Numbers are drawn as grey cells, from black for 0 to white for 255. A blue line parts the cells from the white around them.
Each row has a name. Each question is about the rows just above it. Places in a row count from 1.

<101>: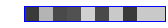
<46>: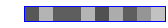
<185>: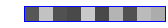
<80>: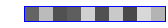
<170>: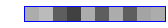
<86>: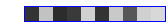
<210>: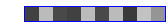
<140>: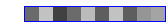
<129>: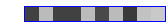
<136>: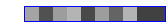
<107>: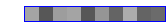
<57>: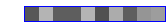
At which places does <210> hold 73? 3 6
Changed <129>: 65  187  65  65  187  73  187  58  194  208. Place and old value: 10, 201
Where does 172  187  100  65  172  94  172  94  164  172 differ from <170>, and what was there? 3, 94
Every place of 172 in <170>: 1 5 7 10

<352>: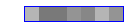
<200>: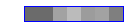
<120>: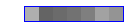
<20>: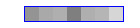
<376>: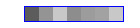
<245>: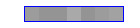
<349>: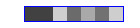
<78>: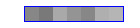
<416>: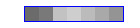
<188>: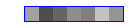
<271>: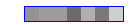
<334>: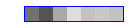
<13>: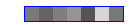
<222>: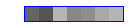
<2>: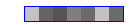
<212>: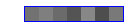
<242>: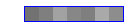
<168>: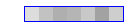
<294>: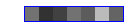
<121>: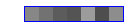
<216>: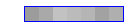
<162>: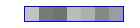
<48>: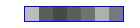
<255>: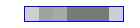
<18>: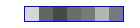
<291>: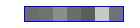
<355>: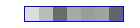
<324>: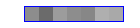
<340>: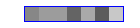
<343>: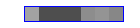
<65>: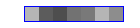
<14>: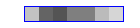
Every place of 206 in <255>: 1 7
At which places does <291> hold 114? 2 7
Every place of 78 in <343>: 2 3 4
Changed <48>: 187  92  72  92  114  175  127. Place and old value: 7, 121

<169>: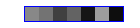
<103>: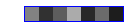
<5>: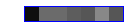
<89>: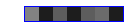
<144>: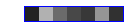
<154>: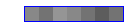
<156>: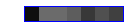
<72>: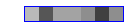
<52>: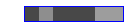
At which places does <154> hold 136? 1 4
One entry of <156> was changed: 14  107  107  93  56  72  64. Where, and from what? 6, 80
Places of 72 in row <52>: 1 3 4 5
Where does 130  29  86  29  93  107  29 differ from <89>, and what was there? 3, 93
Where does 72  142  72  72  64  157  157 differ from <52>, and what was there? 5, 72
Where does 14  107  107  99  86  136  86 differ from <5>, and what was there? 4, 93
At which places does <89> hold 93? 3 5

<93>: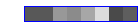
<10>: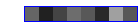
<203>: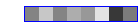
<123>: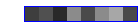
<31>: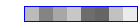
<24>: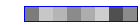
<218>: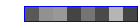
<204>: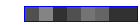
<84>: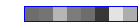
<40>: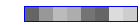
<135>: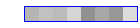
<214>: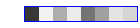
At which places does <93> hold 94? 8
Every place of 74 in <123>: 5 8
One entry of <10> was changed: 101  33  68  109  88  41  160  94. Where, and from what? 8, 88

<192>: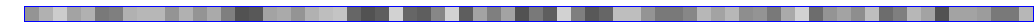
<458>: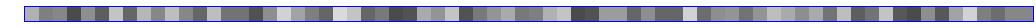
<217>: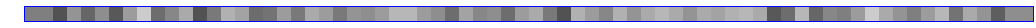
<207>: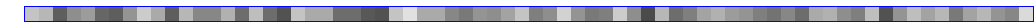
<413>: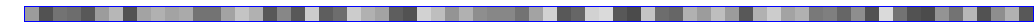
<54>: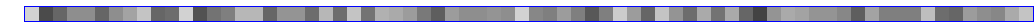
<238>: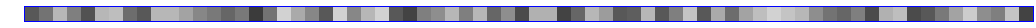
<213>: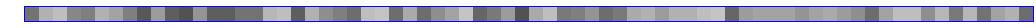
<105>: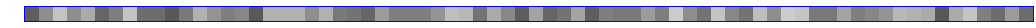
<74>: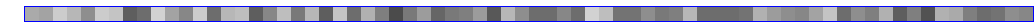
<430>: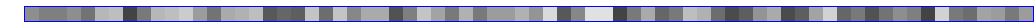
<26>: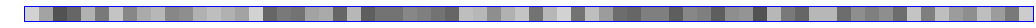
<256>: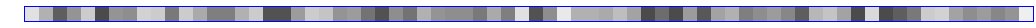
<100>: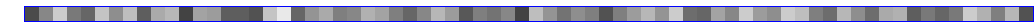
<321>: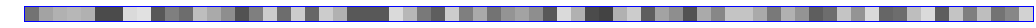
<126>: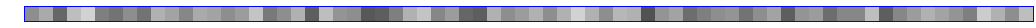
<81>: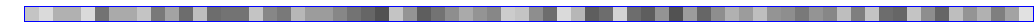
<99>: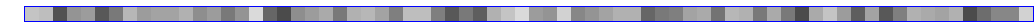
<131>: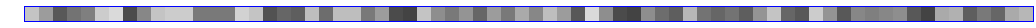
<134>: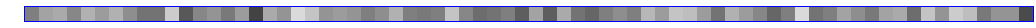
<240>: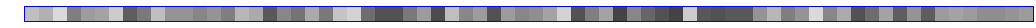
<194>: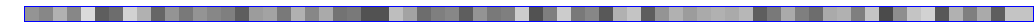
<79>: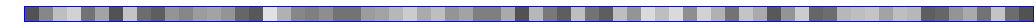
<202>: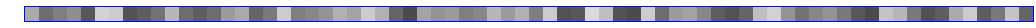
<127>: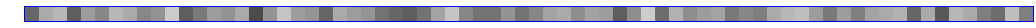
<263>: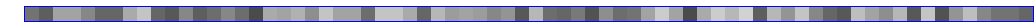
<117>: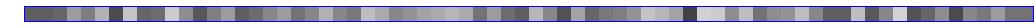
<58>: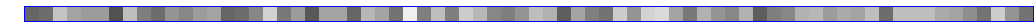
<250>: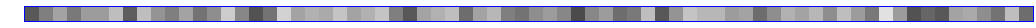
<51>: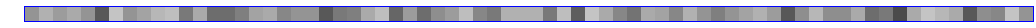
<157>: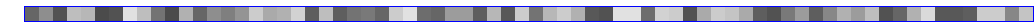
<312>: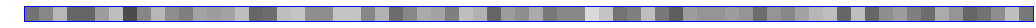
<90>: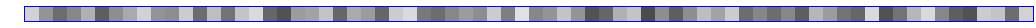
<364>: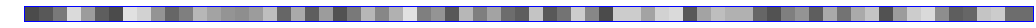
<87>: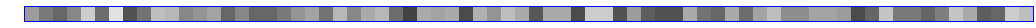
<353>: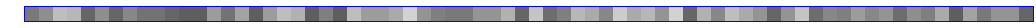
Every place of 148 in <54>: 19 20 34 47 54 57 58
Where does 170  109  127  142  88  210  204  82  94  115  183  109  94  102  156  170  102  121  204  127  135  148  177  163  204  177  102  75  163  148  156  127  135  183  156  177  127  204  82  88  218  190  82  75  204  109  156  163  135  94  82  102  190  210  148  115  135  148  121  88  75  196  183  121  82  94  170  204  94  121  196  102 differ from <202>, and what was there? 14, 109
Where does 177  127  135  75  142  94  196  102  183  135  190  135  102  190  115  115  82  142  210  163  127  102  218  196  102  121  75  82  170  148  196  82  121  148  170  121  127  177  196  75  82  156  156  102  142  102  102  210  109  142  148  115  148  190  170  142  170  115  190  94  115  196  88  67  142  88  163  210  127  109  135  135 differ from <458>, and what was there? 64, 75

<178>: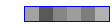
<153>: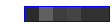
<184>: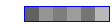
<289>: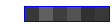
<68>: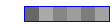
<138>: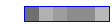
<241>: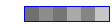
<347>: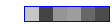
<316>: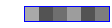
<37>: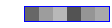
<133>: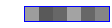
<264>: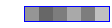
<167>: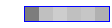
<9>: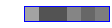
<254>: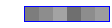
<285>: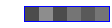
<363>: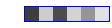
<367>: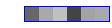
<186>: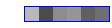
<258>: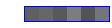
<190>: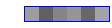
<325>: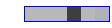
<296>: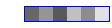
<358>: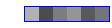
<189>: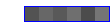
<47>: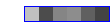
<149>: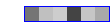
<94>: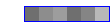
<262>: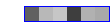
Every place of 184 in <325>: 1 2 3 5
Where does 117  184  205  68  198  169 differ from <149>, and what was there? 2, 192
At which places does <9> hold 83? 2 3

